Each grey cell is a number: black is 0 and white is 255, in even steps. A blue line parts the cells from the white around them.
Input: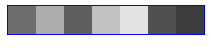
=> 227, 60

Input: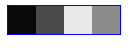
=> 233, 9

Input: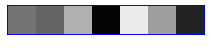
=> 235, 5

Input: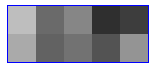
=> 190, 47

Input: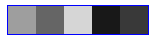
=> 214, 24

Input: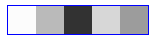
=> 252, 50

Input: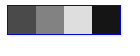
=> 222, 21

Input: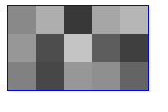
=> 196, 56
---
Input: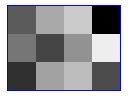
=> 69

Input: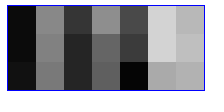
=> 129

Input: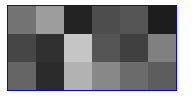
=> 48

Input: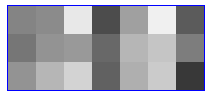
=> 147

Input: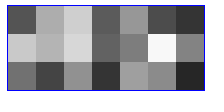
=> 180

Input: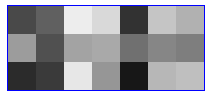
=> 80

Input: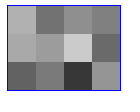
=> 156
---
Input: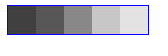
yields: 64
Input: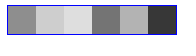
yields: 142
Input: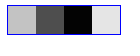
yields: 195
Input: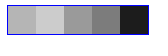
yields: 181
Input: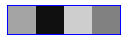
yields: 164
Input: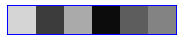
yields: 213
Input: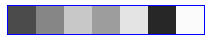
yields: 75
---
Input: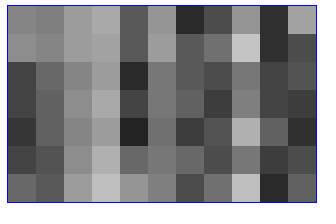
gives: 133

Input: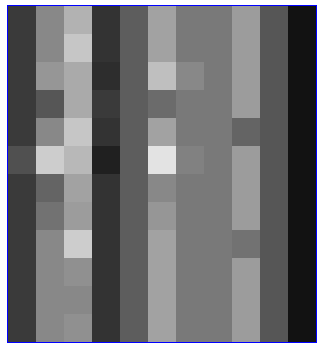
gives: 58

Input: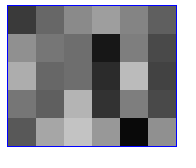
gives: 58

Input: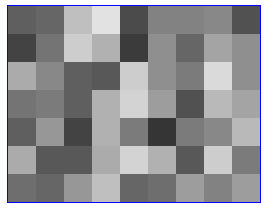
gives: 95

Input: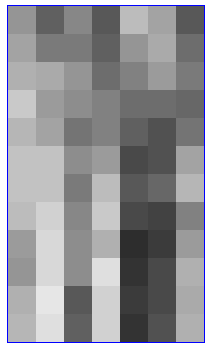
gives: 149

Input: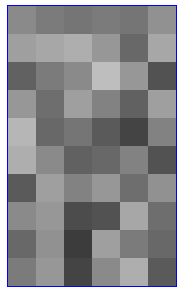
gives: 138

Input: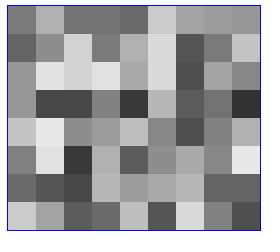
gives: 122

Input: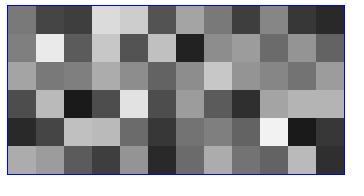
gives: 121
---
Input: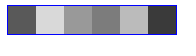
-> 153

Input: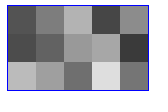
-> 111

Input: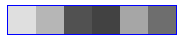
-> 81

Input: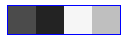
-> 246

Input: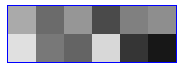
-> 100

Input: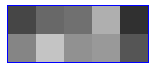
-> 145
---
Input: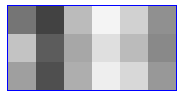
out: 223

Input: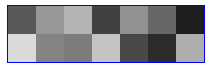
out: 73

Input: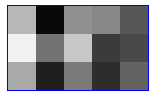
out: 199

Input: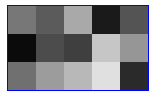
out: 63

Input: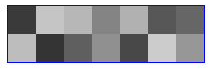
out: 72

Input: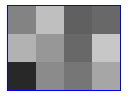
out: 151

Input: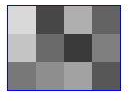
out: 106

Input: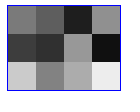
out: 48
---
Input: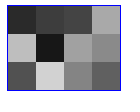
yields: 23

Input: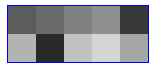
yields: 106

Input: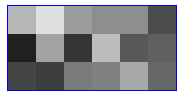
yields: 162

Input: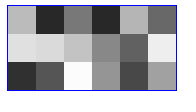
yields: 218

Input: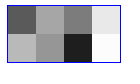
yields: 166

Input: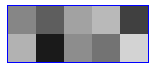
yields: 94

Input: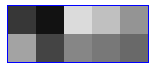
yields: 18

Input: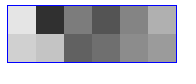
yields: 48
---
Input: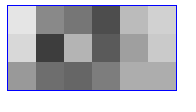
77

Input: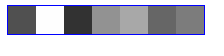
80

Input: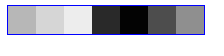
41

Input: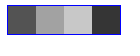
83

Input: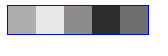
111

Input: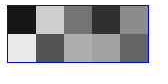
48

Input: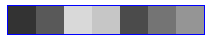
75

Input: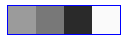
120

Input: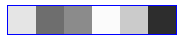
110

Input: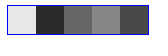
73
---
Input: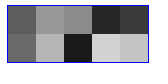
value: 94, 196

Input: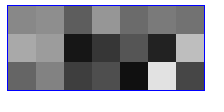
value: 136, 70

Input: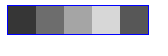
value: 54, 87

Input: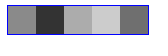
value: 138, 111

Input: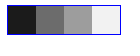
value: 27, 242

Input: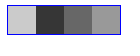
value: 203, 153

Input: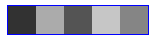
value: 50, 133

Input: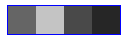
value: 101, 38
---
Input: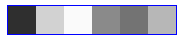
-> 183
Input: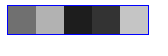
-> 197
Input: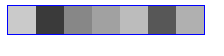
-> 176
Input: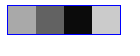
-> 203
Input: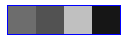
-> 22
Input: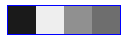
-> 110
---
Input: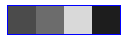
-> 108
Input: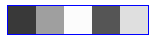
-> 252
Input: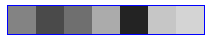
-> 35
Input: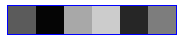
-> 204
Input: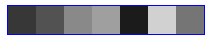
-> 27
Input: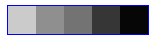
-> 115
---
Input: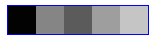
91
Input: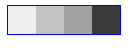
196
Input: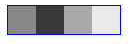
56
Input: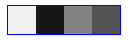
23
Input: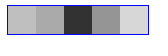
50
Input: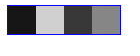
208
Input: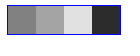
164
